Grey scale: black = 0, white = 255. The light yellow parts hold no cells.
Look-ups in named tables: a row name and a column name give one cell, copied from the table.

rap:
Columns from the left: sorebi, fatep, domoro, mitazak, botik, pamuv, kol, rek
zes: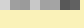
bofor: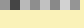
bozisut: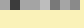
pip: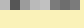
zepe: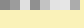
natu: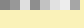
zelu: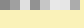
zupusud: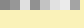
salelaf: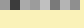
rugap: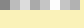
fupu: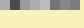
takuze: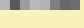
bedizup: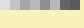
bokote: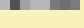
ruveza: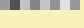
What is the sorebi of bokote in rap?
183
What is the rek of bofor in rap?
149
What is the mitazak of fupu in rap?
172
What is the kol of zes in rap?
88
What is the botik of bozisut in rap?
189
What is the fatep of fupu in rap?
76
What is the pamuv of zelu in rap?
232
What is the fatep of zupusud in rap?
151
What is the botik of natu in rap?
194
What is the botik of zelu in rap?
198
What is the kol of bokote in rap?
112
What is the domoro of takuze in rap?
156
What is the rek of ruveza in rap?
152
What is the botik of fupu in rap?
188
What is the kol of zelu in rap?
230
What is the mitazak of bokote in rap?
183
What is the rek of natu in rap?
166
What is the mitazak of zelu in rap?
146
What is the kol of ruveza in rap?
225
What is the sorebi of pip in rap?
185

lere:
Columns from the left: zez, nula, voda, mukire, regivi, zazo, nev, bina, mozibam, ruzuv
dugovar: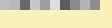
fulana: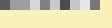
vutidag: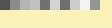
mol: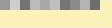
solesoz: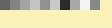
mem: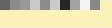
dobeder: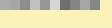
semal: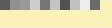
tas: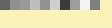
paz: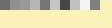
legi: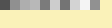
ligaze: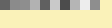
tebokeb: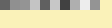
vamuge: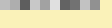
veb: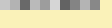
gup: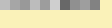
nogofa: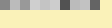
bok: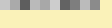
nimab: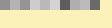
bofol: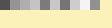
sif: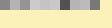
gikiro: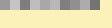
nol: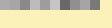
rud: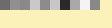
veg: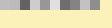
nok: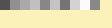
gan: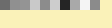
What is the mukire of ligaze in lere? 178
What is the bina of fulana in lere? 199
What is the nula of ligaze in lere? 139
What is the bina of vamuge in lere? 114
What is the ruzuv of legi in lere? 145
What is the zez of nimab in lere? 145
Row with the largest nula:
mol

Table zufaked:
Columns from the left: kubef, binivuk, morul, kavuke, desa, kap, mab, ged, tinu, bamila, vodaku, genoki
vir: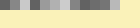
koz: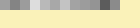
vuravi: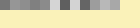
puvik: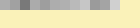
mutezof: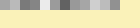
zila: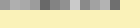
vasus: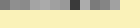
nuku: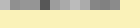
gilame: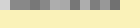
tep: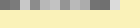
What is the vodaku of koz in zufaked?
92
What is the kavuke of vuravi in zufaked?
128
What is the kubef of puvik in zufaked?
174
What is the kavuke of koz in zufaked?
221
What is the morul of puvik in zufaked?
121
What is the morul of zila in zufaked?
169
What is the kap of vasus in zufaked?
160
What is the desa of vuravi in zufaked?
139
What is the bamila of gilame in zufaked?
126
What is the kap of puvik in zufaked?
173

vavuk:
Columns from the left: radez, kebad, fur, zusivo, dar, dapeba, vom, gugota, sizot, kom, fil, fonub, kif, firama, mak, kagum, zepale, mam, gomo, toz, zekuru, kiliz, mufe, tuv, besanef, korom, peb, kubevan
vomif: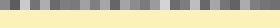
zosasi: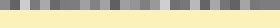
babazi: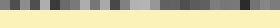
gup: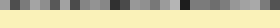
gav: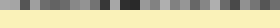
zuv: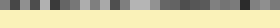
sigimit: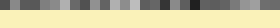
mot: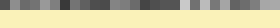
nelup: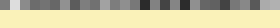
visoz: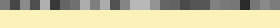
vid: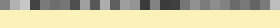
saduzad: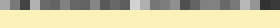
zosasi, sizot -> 160
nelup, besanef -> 136
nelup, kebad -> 221
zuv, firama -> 180
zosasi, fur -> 205
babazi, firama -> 178
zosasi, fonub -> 96
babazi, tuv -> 121
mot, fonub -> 132
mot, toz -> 113
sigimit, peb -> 110
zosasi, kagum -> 153
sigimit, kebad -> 137
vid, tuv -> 107
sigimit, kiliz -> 93
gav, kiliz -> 175
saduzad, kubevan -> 57
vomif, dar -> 174

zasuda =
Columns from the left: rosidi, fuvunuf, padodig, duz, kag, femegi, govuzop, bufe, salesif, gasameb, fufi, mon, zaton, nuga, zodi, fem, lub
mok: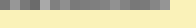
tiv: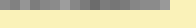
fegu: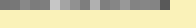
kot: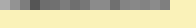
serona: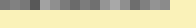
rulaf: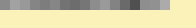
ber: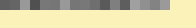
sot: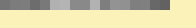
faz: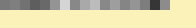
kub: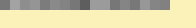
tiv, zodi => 139
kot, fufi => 138
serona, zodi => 128
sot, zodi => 128
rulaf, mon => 131
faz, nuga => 149
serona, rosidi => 120
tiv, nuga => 134
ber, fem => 131

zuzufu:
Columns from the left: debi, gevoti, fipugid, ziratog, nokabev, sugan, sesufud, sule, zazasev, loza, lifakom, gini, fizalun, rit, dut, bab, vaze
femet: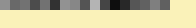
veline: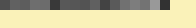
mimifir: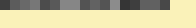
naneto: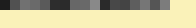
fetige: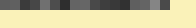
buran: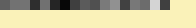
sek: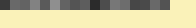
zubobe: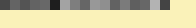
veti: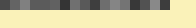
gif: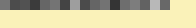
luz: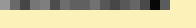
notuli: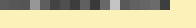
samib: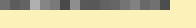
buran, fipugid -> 115
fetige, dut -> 100
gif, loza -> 101
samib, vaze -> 77
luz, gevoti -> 105
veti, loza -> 62
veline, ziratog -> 110
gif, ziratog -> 59
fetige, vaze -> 74
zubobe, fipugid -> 84
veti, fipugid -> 128
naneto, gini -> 72
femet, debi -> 144
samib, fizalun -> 115
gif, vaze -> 104
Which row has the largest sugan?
sek

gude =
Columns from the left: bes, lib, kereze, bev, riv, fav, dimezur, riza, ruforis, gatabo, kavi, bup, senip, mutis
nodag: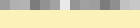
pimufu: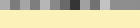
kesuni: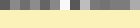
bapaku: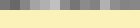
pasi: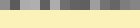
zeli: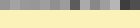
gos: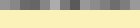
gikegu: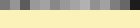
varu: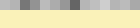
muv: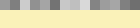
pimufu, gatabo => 114
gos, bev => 102
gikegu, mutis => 28
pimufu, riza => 53
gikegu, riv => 162
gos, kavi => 127
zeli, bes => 149
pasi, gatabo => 158
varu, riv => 187
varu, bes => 188
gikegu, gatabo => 145
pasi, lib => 91
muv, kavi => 157
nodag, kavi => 124
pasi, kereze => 172
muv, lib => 127
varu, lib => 180
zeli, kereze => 153
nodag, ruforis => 160
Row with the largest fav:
bapaku

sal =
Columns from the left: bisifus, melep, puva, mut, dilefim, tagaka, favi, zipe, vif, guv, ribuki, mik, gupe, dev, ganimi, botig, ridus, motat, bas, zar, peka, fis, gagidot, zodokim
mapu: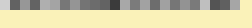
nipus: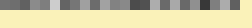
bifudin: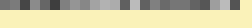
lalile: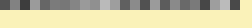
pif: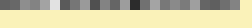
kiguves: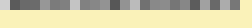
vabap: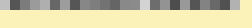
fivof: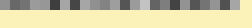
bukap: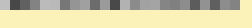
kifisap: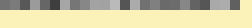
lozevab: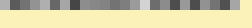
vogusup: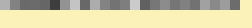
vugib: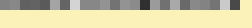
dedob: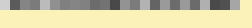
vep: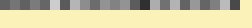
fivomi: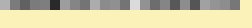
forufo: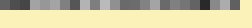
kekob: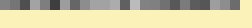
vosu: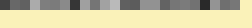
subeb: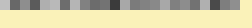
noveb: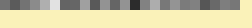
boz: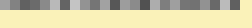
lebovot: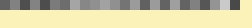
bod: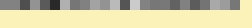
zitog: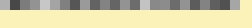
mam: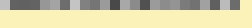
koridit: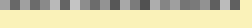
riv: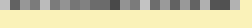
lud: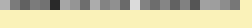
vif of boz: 147
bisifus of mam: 192
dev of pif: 44
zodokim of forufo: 96
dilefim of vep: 102
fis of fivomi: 148
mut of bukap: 131
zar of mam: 114
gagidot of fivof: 81
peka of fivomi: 161
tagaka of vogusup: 62
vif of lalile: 154
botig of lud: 109
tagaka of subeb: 185
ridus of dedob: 154
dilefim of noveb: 175
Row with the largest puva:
koridit

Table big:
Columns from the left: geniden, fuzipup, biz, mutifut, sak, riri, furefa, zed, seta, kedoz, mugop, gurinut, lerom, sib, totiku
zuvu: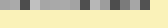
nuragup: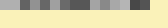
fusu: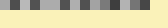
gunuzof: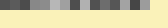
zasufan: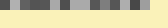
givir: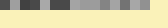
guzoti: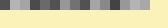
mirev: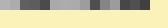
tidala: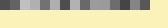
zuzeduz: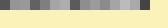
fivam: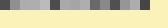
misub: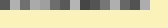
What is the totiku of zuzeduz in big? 68
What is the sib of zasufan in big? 72
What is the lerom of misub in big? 103
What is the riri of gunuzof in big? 183
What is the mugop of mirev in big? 133
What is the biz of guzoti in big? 164
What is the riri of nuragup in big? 160
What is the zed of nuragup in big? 87
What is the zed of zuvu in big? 163
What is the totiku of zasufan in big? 158
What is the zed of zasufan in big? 170
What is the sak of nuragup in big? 103
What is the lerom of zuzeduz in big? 187
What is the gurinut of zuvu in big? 77
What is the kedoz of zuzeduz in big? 155
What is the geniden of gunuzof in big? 82
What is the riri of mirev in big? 169

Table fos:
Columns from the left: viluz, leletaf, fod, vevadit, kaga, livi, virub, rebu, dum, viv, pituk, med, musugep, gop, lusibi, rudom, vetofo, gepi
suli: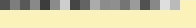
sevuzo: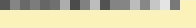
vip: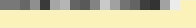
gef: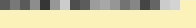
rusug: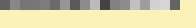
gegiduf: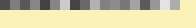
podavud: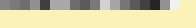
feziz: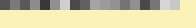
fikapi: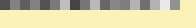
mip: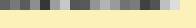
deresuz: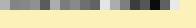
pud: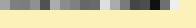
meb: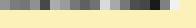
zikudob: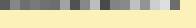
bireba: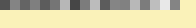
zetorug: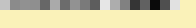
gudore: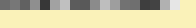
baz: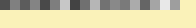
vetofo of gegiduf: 227
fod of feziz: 89
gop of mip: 123
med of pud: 170
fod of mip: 92
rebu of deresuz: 137
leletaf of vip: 120
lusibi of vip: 62
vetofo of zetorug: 79
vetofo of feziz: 213
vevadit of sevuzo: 124
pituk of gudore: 190
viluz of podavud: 133
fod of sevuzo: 105
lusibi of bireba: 124
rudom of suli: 136
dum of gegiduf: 106
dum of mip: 89
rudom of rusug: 209

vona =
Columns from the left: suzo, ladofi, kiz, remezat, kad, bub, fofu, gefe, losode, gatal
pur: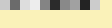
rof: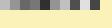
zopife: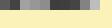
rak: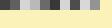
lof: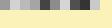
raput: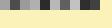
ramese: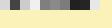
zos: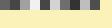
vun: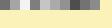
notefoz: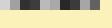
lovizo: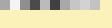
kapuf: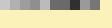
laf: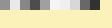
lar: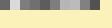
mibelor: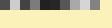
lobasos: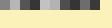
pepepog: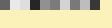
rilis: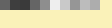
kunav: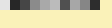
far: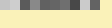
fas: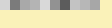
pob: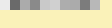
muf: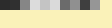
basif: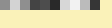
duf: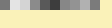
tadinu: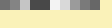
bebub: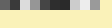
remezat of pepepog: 38
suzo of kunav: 228
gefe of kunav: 167
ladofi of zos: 70
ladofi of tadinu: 132
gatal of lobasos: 57
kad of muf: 196
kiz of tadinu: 197
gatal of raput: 65
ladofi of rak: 96
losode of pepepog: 189
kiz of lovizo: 143
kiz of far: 91
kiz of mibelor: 67
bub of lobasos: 179
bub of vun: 170
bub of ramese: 138
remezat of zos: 241
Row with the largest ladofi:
lovizo

